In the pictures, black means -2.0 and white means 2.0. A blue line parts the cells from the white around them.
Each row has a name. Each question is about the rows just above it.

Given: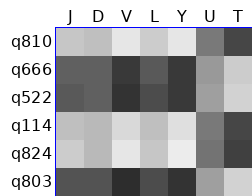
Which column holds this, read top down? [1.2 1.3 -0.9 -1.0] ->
T
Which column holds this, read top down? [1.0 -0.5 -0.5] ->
D
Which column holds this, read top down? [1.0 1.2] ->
J
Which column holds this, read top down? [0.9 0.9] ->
D

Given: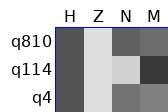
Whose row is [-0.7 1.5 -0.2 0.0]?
q4
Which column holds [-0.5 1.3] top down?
N
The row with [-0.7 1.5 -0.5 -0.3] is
q810

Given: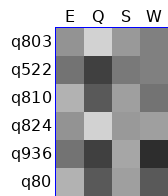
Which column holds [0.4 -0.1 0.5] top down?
S
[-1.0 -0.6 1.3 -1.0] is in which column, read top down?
Q
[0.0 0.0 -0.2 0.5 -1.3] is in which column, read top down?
W
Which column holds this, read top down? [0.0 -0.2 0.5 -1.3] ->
W
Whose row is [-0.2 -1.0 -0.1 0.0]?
q522

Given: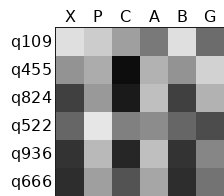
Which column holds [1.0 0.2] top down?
A
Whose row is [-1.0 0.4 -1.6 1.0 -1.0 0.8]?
q824
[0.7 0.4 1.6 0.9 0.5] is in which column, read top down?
P

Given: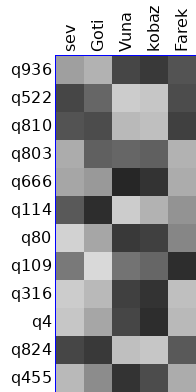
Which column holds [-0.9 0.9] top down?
sev
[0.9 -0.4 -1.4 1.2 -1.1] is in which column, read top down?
Vuna
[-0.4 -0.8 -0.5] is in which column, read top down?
Goti
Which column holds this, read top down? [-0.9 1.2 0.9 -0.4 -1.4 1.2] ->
Vuna
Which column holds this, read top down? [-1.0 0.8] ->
Farek
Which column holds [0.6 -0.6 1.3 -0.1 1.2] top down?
sev

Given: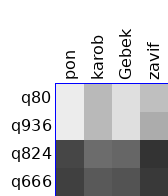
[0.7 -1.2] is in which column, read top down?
zavif
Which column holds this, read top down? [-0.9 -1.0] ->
pon
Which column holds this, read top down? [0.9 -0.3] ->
karob
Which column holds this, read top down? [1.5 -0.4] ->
Gebek
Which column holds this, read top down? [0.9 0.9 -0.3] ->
karob
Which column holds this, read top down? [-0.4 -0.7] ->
Gebek

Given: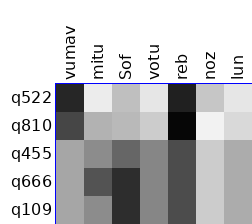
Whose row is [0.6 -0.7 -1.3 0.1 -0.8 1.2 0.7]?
q666
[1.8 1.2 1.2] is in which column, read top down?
noz
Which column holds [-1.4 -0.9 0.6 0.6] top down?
vumav
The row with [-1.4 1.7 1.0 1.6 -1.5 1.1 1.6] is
q522
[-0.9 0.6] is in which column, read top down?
vumav
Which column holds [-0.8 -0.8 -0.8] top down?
reb

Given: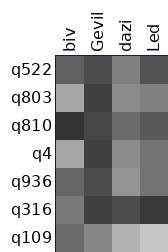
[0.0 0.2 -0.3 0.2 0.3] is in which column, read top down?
dazi
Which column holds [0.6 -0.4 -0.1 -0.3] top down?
biv
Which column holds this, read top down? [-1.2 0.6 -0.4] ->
biv
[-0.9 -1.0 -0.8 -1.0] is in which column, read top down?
Gevil
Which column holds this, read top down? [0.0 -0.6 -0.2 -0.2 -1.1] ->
Led

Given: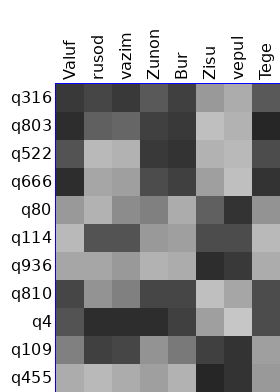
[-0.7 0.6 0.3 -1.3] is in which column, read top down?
rusod
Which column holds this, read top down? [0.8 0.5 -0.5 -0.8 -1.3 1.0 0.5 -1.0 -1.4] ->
Zisu

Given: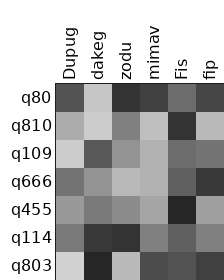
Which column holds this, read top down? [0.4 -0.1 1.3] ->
Dupug
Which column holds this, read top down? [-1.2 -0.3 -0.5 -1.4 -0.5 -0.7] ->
Fis
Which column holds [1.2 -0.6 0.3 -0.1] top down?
dakeg

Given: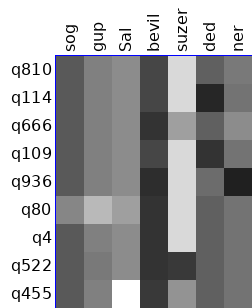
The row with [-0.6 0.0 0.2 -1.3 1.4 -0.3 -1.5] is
q936
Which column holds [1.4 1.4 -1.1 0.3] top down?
suzer
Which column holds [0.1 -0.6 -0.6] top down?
sog
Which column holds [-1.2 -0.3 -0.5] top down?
ded
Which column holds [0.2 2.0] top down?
Sal
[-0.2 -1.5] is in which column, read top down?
ner
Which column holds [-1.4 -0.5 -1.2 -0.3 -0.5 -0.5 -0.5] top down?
ded

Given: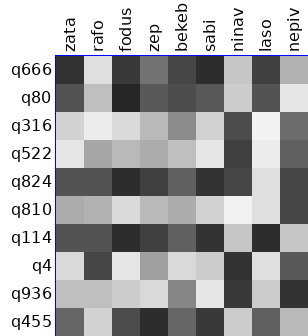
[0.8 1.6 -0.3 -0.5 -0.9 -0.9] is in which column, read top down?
nepiv
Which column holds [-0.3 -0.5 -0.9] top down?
nepiv
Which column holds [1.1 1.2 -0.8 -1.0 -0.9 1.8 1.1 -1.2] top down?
ninav
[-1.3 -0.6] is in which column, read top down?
sabi

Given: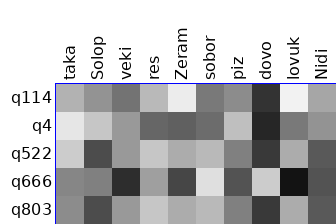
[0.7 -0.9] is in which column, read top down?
Zeram
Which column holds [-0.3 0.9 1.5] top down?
sobor
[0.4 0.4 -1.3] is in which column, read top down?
veki
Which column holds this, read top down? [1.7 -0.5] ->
Zeram
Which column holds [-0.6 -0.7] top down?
Nidi
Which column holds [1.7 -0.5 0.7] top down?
Zeram

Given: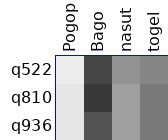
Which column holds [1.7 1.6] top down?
Pogop
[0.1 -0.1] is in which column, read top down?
togel
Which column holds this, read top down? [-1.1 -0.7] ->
Bago

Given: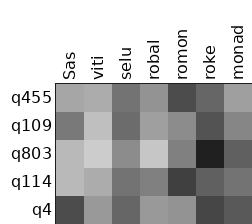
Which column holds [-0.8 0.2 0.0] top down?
romon
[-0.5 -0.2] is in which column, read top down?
monad

